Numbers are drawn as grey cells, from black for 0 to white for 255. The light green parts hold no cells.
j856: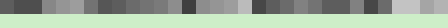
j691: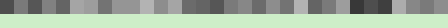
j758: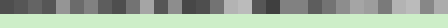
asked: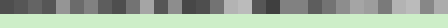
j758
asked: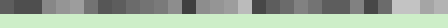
j856
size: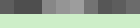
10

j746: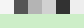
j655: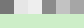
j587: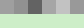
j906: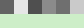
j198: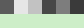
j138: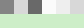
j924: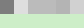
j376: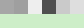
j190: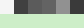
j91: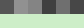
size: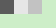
3
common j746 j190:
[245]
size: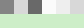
6
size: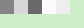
5
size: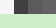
4
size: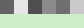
6

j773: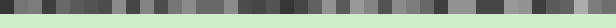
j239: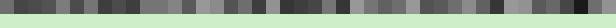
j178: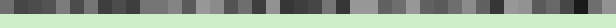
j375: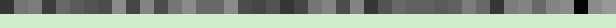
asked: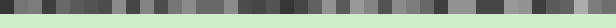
j773
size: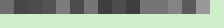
15
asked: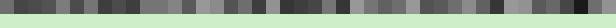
j239
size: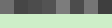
8
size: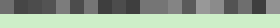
20
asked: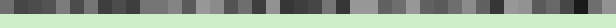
j178

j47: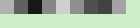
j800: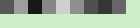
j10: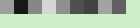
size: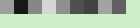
9
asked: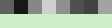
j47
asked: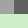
j10
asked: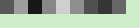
j800
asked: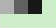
j47

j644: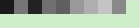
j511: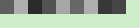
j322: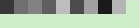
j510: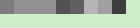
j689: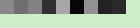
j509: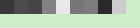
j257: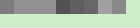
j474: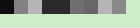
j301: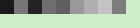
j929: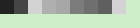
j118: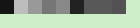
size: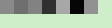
7
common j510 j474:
[181]
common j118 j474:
[137]
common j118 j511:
[82]

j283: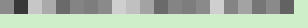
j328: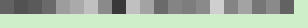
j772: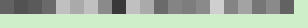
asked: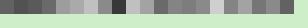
j328
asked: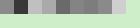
j772

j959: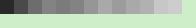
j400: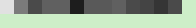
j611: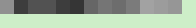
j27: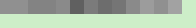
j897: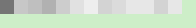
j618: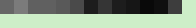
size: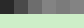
6
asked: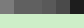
j618

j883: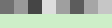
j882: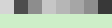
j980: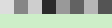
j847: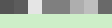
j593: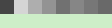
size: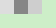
3
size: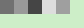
5

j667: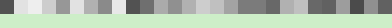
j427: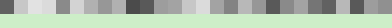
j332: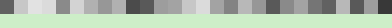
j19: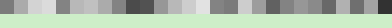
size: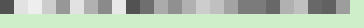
25
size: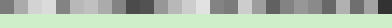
28

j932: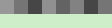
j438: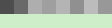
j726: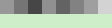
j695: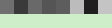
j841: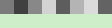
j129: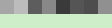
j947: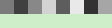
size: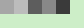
5
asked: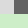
j841
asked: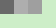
j438

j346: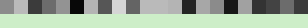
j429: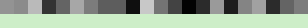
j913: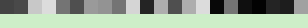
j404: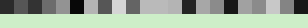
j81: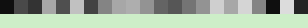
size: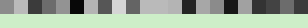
22
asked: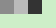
j429
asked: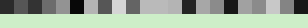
j404
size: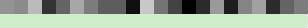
22

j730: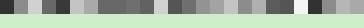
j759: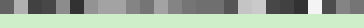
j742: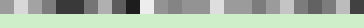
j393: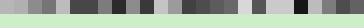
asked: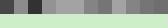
j759
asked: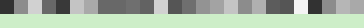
j730
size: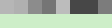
8

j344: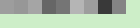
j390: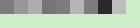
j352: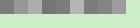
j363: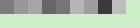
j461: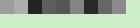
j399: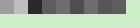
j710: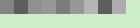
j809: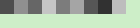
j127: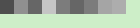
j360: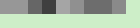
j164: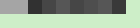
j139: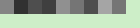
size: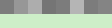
8
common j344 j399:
[157]
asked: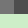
j139
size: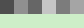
6

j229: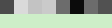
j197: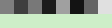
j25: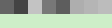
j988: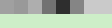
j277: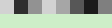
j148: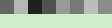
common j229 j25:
[195]
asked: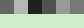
j148
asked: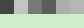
j25
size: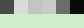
6

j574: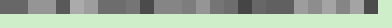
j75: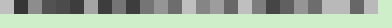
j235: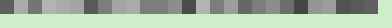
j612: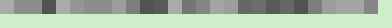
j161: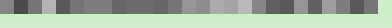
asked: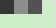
j75
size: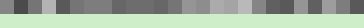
26

